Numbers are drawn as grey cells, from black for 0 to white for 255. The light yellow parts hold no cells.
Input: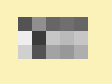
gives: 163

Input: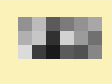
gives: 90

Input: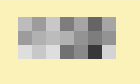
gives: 137

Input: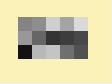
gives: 196

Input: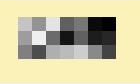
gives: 205

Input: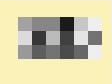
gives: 75

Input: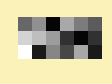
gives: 71

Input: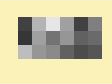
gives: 97

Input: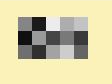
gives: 163
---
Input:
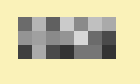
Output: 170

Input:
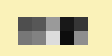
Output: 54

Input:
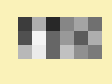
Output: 112

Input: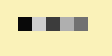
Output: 113

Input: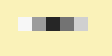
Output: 208

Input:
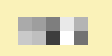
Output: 180
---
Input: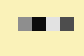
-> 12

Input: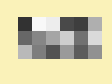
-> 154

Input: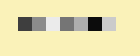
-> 174

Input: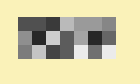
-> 235

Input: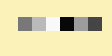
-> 8

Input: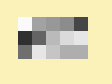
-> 197

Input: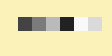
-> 34
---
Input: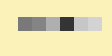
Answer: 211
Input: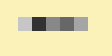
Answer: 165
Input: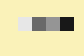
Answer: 24
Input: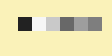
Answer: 126
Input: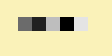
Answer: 228
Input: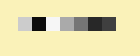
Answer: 63
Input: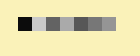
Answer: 149
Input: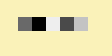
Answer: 195
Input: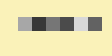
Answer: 98
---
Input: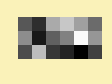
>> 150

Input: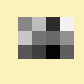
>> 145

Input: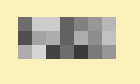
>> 193

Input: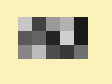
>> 26

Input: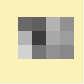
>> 157

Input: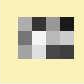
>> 204

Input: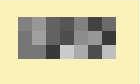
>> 57
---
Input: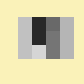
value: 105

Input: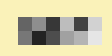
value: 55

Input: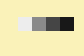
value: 69

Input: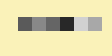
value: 101

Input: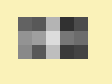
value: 180

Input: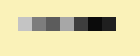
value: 92
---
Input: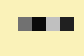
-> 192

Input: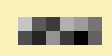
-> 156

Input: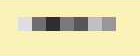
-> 192

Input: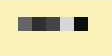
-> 214

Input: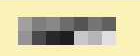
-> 117

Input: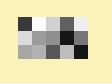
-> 96

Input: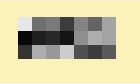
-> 100

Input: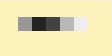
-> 184
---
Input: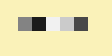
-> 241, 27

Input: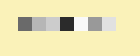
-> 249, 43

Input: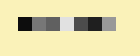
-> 225, 13

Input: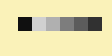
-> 208, 16

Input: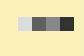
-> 220, 50

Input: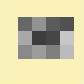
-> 198, 61

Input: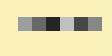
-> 192, 37

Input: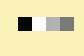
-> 253, 7

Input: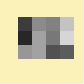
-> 214, 39
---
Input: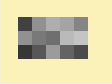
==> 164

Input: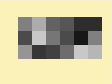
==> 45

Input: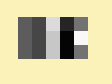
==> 37

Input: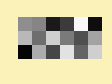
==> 248

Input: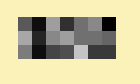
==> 136

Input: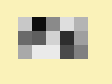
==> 222

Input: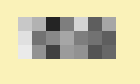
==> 94

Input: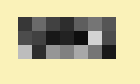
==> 117

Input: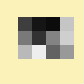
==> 12
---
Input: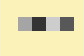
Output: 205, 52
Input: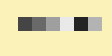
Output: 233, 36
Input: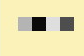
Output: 222, 10
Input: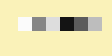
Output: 251, 20
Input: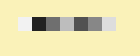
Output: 242, 34
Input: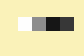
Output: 254, 22
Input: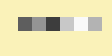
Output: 249, 61
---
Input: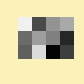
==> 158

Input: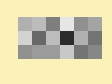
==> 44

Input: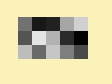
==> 178

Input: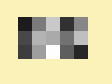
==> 170

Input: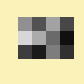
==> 171

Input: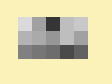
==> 150

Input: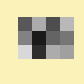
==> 26
